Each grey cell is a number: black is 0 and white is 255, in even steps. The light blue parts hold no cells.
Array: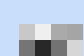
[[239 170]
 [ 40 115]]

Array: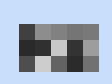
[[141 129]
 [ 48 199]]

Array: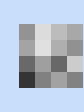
[[220 188]
 [224 175]]

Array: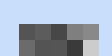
[[92 71]
 [84 85]]

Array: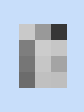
[[153  54]
 [204 198]]

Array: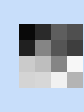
[[ 42  94]
 [133  85]]

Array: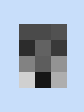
[[74 81]
 [98 57]]

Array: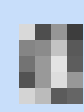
[[ 78 150]
 [139 195]]
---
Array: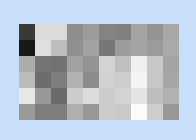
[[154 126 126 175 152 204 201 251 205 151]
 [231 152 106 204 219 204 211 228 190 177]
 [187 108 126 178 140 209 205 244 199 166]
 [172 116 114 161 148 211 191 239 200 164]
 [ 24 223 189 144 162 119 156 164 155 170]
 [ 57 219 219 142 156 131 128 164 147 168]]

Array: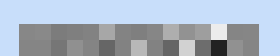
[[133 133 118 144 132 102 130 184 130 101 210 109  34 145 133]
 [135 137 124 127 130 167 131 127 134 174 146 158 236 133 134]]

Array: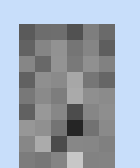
[[124 119 132 199 130 131]
 [135 171  75 135 134 128]
 [151 144 116  37 114 138]
 [ 97 152 135  76 134 142]
 [120 138 125 170 143 139]
 [ 97 143 138 167 118 102]
 [134 104 147 121 144 129]
 [ 98 133 146 117 133  94]
 [ 90 109 110  81 126 106]]

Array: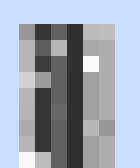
[[249 189  96  48 161 173]
 [181  54  96  48 161 173]
 [171  54  96  48 183 150]
 [179  54 104  48 161 173]
 [181  54  96  48 161 173]
 [209 156  96  48 161 173]
 [181  60  97  48 249 173]
 [181  94 182  48 169 173]
 [151  54  96  48 187 189]]

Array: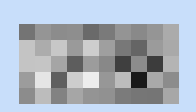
[[140 188 130 166 148 145 123 118 117 167]
 [156 229  95 205 237 151 188  25 169 140]
 [196 197 165  93 156 136  63 140  60 180]
 [196 172 199 154 205 159 120 101 155 169]
 [116 149 140 142 106 122 148 137 149 171]]

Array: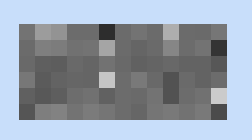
[[ 85 126 130 115 123 117 108 102 117 121 114 121  75]
 [ 96  88  94 109 113  97 108 106 115  82 108 113 203]
 [119  91  99 102 101 197 108 121 105  82 106  99 108]
 [105  95  93 105 101 114 105  97 100 104  99  99  87]
 [107 127 124 113 115 165 107 101 106 134 108 115  52]
 [115 156 147 108 108  45 107 115 107 174 107 106 118]]
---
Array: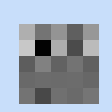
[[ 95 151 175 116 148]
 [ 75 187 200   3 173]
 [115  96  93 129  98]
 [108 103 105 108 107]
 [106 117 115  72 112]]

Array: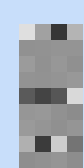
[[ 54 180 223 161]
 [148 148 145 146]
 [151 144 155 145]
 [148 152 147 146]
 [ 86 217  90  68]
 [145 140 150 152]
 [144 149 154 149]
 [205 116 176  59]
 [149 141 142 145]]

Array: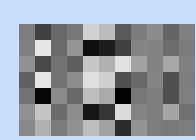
[[100 128 125  65 104 119 209 188  89 124 139]
 [109 123 127 230 106 149  15  28  65 133 131]
 [168 129 146  73 115  95 199 176 225 163 131]
 [ 80 126  96 229 116 140 223 207  79 105 132]
 [ 79 127 115   7 138 104 190 170   2 119 126]
 [165 113 144 196 107 140  22  53 220 132 126]
 [121 126 136 176 123 146 190 163  43 148 125]]

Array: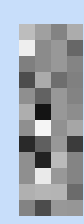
[[131 172 189 160]
 [152 103 238 139]
 [152 132 127 139]
 [110 128  77 171]
 [152 131 143  98]
 [152 141 174  20]
 [145 166 143 245]
 [152  59  41  95]
 [186 132 143  34]
 [152 132 143 234]
 [180 107 176 181]
 [152 150 131  76]]

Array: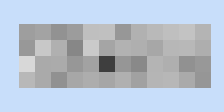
[[195 180 158 163 146 156 191 192 151 177 185 191]
 [184 174 152 200 176 135 202 165 178 175 167 183]
 [145 152 216 170 171 151 162  62 150 137 180 175]
 [170 150 184 170 145 167 173 166 176 161 181 183]]

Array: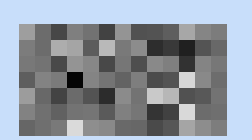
[[133 124 158 108  71 127 114  66 148  81  83  94 167]
 [ 84 104 124 108 173 165  92 185 121 140  45  57  32]
 [132 119 120 115  73 148 135  72 118  78 137 127  50]
 [137 109  94 131 123   5 132 116  99 126  75  83 215]
 [ 88 115 156 104  67 107  83  44 139 115 201 183  81]
 [108 111 130 112  97 115 117  90 128 118  52  65 217]
 [141 125 102 111 121 218 142 137 105 103  74  86 165]]
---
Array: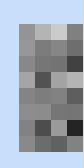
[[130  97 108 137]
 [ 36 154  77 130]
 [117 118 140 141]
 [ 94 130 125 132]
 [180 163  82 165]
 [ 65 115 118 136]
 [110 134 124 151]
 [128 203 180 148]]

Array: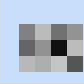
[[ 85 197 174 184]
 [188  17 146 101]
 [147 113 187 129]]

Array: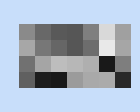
[[ 40 171 169 155  24  29  96]
 [126  25 175 183 189 165 113]
 [166 233 109  86 102 119 167]
 [160 217 127  86  89 104 138]]

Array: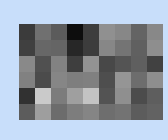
[[ 98  92 115 110 133 125 108 158  92]
 [ 94  76 143  83 195 159 124 202  49]
 [142 109 149  78 128 126 134  75 129]
 [ 65  95  84  72 147  62 130  80 137]
 [142  96 116 135  60  39 101 103  64]
 [136 100 135 144  61  13  91 112  59]]

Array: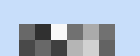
[[ 99 209 181  63 104  73]
 [113 171 113 248  48 104]]

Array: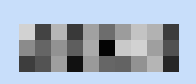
[[ 38 181 146  99 102 154  17 159  83  61]
 [ 81 159 210 201   4 170  94 146 101 139]
 [ 60 178 195 156 109 161  57 182  67 210]]

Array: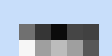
[[ 87 159 188 159 246]
 [ 65  69  11  53 112]]

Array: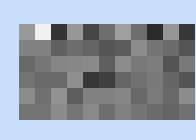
[[113 100 108 116 129 110 137 117 139 116 116]
 [140 105 122 104 134 130 129  93 146 112 140]
 [ 84 101 121 113 102  63  55 143 106 106 115]
 [121  84 125 121 140  95 138 135 133 118 104]
 [ 86 108 116 140  92  86 100 109  97 130 130]
 [ 55 150  43 110 159 110  70 151  52 241 153]]

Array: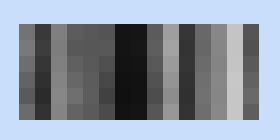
[[ 94 198 136 110  51 151  86  20  18  75  90  99 132  50 107]
 [105 198 134 113  48 141  77  18  16  65  93 111 135  43  90]
 [ 98 199 135 111  50 148  82  18  17  72  92 103 132  48  99]
 [ 90 196 132 107  53 155  89  20  19  80  89  96 128  54 110]
 [ 82 195 134 103  52 163  94  23  20  88  87  88 125  61 121]
 [ 85 196 135 104  54 158  91  21  20  84  88  92 127  57 115]]
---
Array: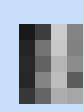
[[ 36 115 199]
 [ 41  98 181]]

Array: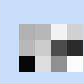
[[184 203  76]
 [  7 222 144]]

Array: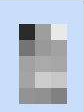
[[116 153 162]
 [162 170 166]]

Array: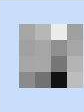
[[161 166 144]
 [166 167 119]]

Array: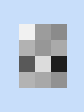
[[178 151 170]
 [ 89 220  30]]

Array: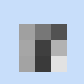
[[166  63 178]
 [163  58 226]]

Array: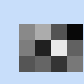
[[125  32 233]
 [ 85 101  52]]
